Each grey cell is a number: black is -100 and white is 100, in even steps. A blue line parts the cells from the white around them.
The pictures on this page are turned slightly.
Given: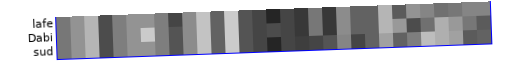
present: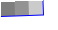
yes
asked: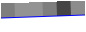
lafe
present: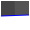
yes
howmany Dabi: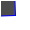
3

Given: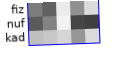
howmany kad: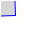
1
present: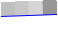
yes

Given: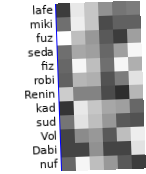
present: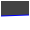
yes
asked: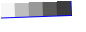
nuf
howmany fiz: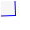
2
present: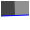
yes
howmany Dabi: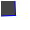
4
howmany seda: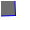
1

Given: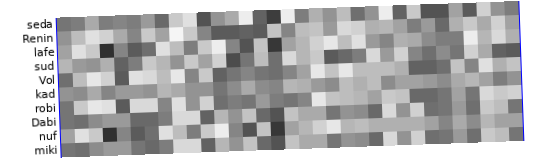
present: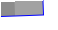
yes
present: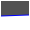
yes
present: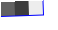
yes
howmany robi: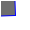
1
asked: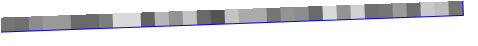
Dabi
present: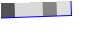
no
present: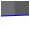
no

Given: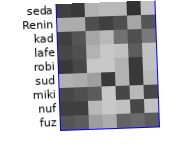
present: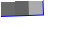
no
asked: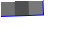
kad
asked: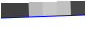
nuf

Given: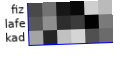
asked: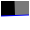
lafe
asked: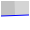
kad
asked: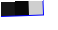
fiz
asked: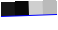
fiz
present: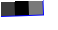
yes

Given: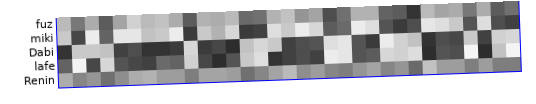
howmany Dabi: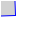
2
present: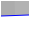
yes

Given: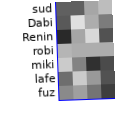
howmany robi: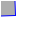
3
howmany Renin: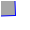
1
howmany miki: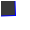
0
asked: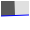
Dabi

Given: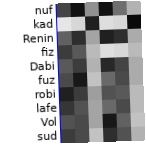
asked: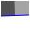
lafe
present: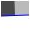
yes
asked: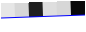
kad
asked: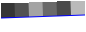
lafe

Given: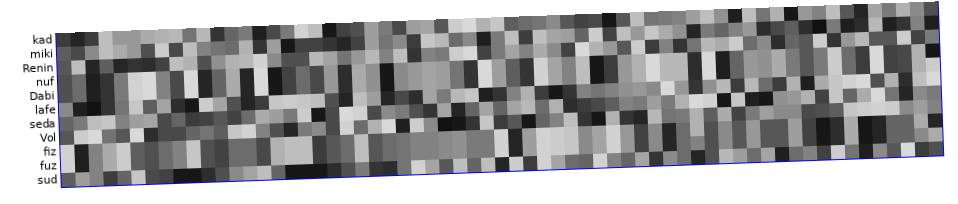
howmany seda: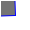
1
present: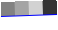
no

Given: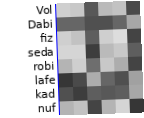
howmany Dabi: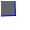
3
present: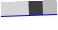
yes

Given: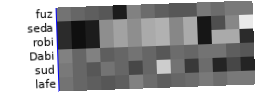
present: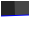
yes
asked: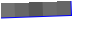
Dabi
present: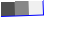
no
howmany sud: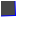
2
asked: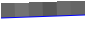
Dabi
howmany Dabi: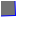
3
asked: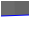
Dabi

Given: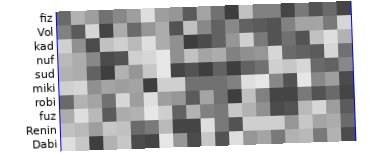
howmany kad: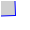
3
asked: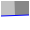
Vol
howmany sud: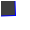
3
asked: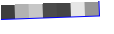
Dabi
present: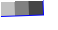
yes
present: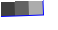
no
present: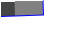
no

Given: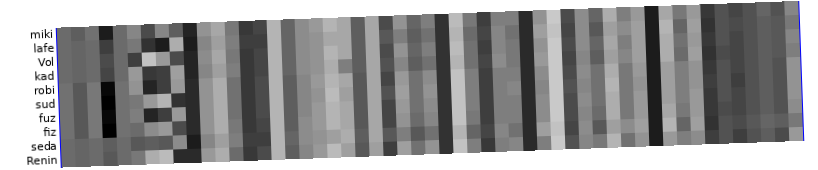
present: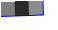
yes
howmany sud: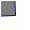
3
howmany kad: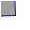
5
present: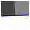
yes

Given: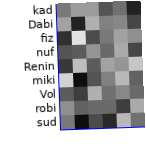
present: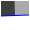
yes
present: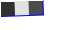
yes
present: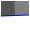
yes

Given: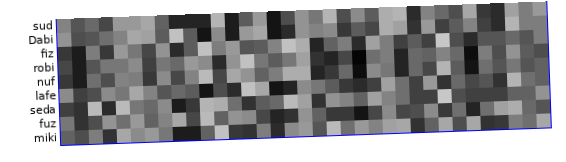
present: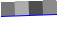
no
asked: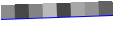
nuf
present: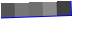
no
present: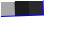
no
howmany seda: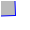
3
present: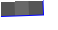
yes
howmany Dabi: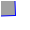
2

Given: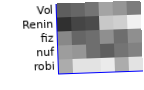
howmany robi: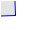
3
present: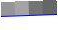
no
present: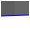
yes
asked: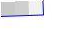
Renin
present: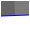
no
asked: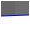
fiz
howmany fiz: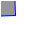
0

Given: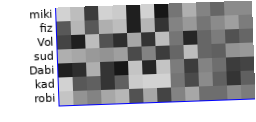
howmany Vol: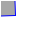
1
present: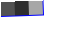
yes
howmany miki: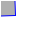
1
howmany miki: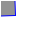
0
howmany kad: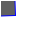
4

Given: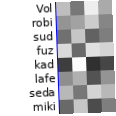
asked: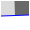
fuz
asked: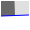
fuz
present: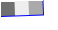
no
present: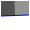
yes

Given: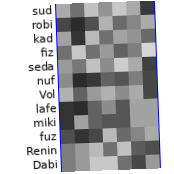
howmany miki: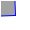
3
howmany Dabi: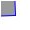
2

